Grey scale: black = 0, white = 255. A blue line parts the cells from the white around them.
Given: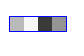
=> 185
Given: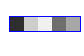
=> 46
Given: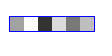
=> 161
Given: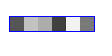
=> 85
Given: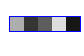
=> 173
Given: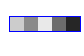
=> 204
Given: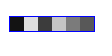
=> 19
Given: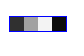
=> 48
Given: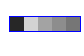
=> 39
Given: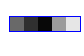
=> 105
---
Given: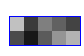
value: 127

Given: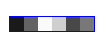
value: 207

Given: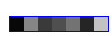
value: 115

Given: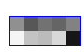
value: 114

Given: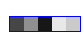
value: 23

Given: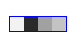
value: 42

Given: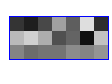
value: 94
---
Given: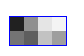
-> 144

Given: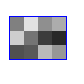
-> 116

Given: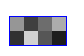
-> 63

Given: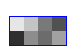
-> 196

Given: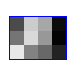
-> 217

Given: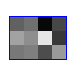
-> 142

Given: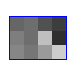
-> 110

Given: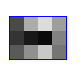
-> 24

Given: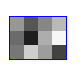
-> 30
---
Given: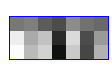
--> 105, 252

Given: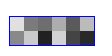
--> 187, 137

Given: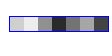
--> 67, 207

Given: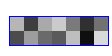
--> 114, 76

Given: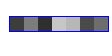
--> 109, 61

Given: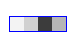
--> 182, 243

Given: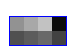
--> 12, 80

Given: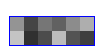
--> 174, 196

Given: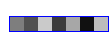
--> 188, 126
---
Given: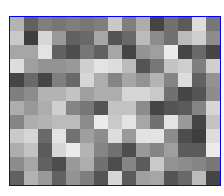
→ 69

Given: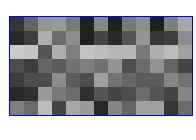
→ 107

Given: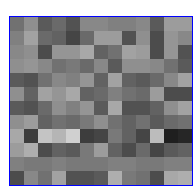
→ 174

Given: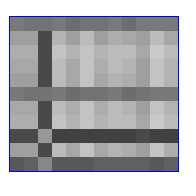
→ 96

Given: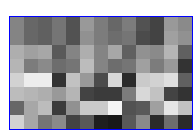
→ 43
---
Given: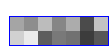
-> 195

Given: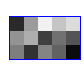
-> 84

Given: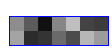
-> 60

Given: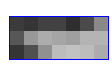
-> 180

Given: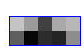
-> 183

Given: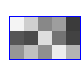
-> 66

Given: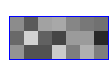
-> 40
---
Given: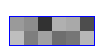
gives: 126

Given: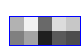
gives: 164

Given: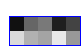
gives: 177

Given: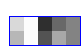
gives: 252

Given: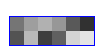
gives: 185

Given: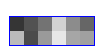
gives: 75

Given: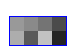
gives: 89

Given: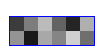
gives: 25

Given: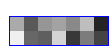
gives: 103
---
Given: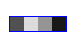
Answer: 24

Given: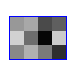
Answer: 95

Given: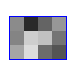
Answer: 151

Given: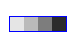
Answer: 44

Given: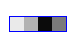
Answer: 123

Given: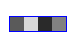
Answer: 129

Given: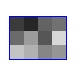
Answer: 113

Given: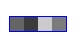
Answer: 123

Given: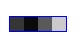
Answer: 202

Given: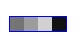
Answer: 18
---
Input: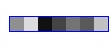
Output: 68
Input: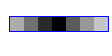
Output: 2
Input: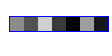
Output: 57
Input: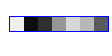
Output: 151
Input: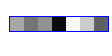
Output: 12
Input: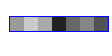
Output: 34
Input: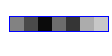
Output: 109
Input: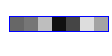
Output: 17
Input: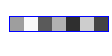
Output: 178
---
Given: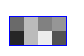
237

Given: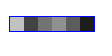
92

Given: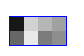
124

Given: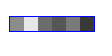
122

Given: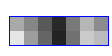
203

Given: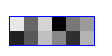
47

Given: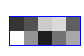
114

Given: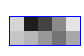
116
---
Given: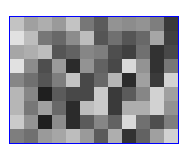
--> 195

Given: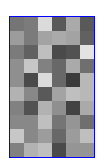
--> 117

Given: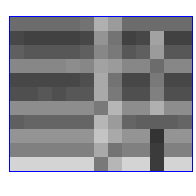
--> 108

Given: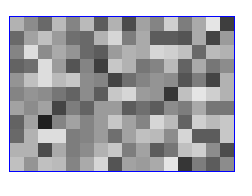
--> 178

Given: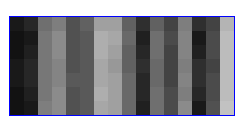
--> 25
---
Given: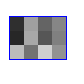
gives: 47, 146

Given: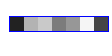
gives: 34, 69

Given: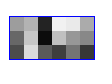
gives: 157, 55

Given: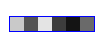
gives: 201, 106

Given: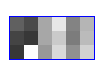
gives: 96, 209

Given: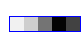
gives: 241, 66

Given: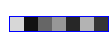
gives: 215, 53
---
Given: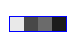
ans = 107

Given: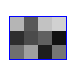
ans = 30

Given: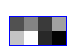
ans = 40

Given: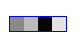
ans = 7

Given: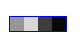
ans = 61

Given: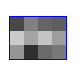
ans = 107

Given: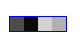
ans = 209

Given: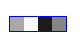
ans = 27

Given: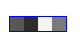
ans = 243

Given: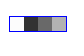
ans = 105
